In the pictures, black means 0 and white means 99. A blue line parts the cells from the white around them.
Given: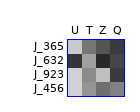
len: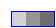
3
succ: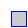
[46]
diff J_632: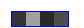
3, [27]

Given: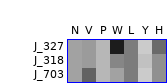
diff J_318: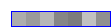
0, [63]
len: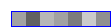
7
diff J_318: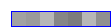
5, [75]
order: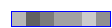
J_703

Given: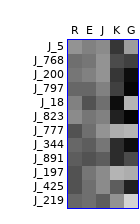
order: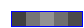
J_768
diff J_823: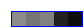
4, [2]
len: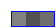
3
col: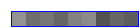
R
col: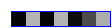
G
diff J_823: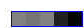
0, [54]
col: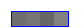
R

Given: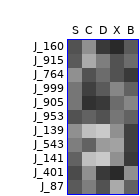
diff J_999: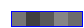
4, [38]
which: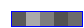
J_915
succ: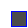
[56]
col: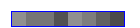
S
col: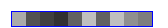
C
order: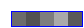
J_915

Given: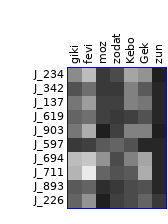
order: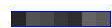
J_893
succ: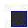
[22]

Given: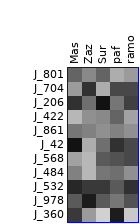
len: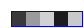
5
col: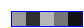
Mas
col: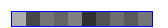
paf
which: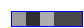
J_704
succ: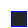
[22]

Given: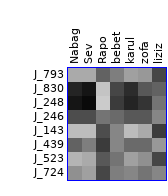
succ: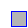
[66]
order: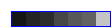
J_830
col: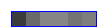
bebet

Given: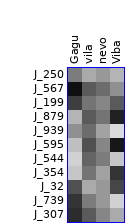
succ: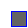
[48]
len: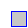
1
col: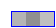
Gagu

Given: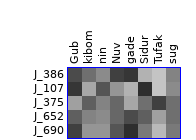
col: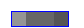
Nuv
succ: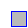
[47]

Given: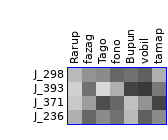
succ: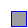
[30]
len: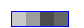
4
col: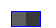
vobil
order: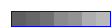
J_298
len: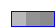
3
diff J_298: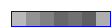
2, [54]

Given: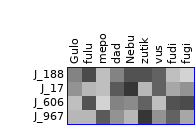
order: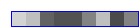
J_188
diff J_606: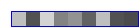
4, [54]
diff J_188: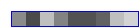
0, [51]
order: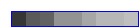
J_17
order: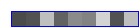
J_606
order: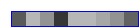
J_967
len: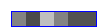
6

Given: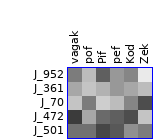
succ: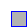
[59]
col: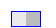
Zek
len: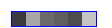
6

